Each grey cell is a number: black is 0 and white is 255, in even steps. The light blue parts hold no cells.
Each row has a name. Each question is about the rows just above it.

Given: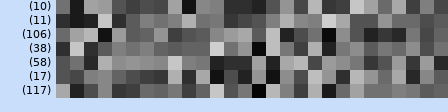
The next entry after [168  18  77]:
[34]
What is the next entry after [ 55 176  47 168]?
[18]
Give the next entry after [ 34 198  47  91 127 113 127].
[176]
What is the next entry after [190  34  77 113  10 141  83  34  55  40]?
[119]
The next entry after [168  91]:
[190]
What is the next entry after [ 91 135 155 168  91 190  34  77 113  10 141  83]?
[34]

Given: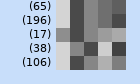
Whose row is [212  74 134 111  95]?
(65)
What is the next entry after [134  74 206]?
[66]

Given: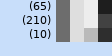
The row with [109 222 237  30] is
(65)
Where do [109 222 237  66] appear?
(210)

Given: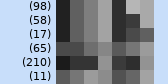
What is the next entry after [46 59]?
[169]
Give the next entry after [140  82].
[102]

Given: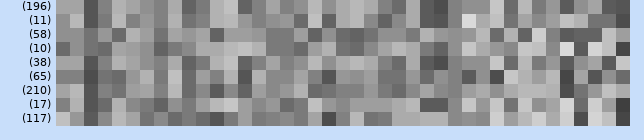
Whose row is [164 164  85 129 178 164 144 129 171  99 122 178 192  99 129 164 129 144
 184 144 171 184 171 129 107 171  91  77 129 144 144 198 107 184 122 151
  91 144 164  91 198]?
(38)
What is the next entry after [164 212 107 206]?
[158]
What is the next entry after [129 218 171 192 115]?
[164]
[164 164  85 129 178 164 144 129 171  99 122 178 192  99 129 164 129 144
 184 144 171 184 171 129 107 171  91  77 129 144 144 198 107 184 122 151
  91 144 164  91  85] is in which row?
(196)
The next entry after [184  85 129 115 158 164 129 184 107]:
[137]

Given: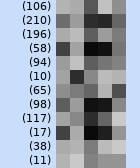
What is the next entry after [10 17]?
[117]
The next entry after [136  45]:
[102]
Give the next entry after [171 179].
[123]
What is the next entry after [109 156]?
[45]
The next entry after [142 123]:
[102]

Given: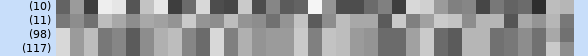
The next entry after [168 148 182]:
[120]
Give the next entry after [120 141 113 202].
[141]
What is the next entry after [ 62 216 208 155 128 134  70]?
[120]
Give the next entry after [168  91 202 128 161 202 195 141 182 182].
[85]
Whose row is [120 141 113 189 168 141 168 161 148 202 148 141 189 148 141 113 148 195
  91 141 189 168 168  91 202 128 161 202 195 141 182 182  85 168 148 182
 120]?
(11)

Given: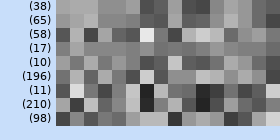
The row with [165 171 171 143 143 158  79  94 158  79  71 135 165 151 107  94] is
(38)
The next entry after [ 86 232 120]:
[71]

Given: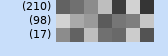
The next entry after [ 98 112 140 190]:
[61]
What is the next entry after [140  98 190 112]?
[105]
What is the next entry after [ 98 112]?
[140]

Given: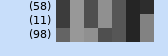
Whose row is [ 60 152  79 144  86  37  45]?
(58)

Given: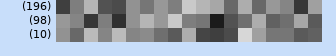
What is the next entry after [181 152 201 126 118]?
[27]
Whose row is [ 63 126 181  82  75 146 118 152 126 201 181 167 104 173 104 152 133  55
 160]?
(196)
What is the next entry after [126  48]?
[146]
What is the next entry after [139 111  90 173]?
[69]
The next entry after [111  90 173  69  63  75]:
[215]
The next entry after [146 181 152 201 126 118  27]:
[82]
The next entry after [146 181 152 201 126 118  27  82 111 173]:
[97]

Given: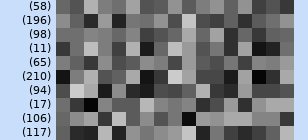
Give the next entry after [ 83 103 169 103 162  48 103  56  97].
[103]
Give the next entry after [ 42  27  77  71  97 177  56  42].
[154]
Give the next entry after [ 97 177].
[56]

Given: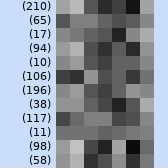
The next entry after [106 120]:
[127]
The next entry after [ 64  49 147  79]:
[98]
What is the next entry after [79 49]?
[92]
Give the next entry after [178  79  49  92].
[42]
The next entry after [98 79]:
[92]

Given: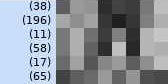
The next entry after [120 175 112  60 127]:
[46]
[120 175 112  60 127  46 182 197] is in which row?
(11)
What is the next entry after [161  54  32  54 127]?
[175]

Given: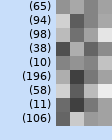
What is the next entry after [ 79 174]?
[101]
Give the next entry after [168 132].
[162]
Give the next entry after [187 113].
[162]

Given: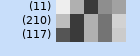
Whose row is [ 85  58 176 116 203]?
(117)
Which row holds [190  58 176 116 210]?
(210)
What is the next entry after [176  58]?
[142]
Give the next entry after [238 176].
[58]
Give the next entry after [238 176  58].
[142]

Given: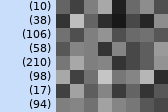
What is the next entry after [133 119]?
[87]
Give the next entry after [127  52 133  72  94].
[154]
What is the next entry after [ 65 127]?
[168]
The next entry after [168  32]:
[106]
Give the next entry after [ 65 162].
[94]
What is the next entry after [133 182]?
[45]
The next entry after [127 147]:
[79]

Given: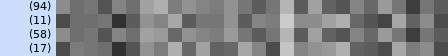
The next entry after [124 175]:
[104]
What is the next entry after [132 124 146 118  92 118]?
[181]
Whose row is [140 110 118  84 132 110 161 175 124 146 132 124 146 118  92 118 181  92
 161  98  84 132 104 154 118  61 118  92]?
(94)
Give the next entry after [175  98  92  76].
[167]
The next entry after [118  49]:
[92]

